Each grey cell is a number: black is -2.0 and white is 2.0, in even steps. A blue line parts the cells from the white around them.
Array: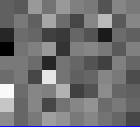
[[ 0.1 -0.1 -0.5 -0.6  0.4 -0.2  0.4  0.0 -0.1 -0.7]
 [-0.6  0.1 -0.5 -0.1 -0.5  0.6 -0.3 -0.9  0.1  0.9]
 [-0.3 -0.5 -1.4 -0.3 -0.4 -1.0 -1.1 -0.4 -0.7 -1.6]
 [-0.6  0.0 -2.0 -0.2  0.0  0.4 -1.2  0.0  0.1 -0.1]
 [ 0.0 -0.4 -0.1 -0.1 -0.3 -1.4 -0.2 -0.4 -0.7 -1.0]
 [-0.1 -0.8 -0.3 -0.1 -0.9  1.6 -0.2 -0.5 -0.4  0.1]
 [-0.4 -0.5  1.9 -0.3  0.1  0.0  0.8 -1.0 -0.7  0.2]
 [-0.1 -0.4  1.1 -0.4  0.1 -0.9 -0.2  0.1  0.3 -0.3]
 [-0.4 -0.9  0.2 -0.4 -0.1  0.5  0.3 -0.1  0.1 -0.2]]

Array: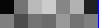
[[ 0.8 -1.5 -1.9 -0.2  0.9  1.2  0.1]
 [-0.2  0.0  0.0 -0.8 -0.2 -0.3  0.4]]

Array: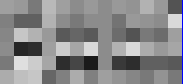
[[ 0.4 -0.7  0.5  0.4 -0.1  0.9  0.5  0.2  0.4  0.2  0.4  0.3  0.8]
 [ 0.2  1.4  0.0 -0.5 -0.5  0.8  0.2 -0.1  0.2  0.2 -0.2  0.4  0.3]
 [-0.3  0.5  0.1  1.1  0.8  0.4 -0.6 -0.4 -0.6  0.2 -0.3 -0.7 -0.1]
 [ 0.4  0.6  0.2 -1.4 -1.3  0.5  1.2  0.6  1.4  0.2  0.8  1.4  0.7]
 [-0.5 -0.6 -0.1  1.5  1.2  0.6 -1.3 -0.9 -1.6  0.2 -1.1 -1.3 -0.5]
 [ 0.3 -0.1  0.7  1.0  1.1 -0.4  0.0  0.7  0.0  0.5  0.3  0.1 -0.1]]

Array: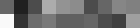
[[ 0.1  0.0 -0.4 -1.5 -0.8  0.7  0.3  0.2 -0.8 -0.4]
 [-1.0  0.5  1.9 -1.2 -0.3 -0.1 -0.5 -0.5 -0.4 -0.8]]

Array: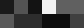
[[-0.5 -0.5 -1.6 -0.7 -1.7  1.8]
 [-1.8 -1.0 -0.6 -1.3 -1.3 -1.8]]

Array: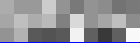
[[-0.2 -0.1  0.7  0.4  0.4  1.2  0.3 -0.1  0.3  0.2]
 [ 1.0  0.2  0.6  1.0  0.7  0.9  0.0  1.4  0.3  0.6]
 [-0.5  1.9  0.3  0.8 -0.6 -0.7 -0.6  1.8 -0.5 -1.1]]

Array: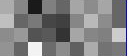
[[ 0.6 -0.4  0.7  0.1 -1.6  0.0 -0.4  0.6  0.2]
 [ 0.2 -0.4  1.0 -0.4 -0.1 -0.9 -1.0  0.1  0.9]
 [ 0.0  1.2  0.2  0.4 -0.7 -0.6 -1.2  0.6  0.1]
 [-0.2 -0.1  0.3 -0.4  1.8 -0.3  0.2 -0.5  0.7]]

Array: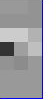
[[ 0.4  0.3  0.4]
 [ 0.3  0.3  0.3]
 [ 1.2  0.8  1.2]
 [ 0.5  1.0 -1.2]
 [ 0.2  0.4  0.3]
 [ 0.4  0.4  0.4]
 [ 0.4  0.4  0.4]]

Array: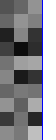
[[-0.4  0.3 -0.7]
 [ 0.3  0.0 -0.4]
 [ 0.1 -1.2 -1.5]
 [-1.8 -1.3 -1.0]
 [ 0.5  0.6 -0.2]
 [-1.6 -1.2  0.1]
 [-0.1 -0.2 -0.4]
 [-0.5  0.7  0.3]
 [-0.2 -1.4 -1.1]
 [-0.1  1.0  0.2]]
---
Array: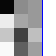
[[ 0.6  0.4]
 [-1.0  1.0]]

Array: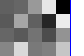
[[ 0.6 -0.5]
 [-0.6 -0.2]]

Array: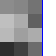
[[ 0.7 -0.5]
 [ 0.5  0.7]]

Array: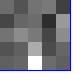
[[-0.4 -0.3]
 [ 0.2 -0.1]]

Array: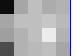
[[1.0 1.0]
 [0.8 1.0]]

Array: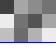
[[-0.2 -0.7]
 [-0.3  0.8]]
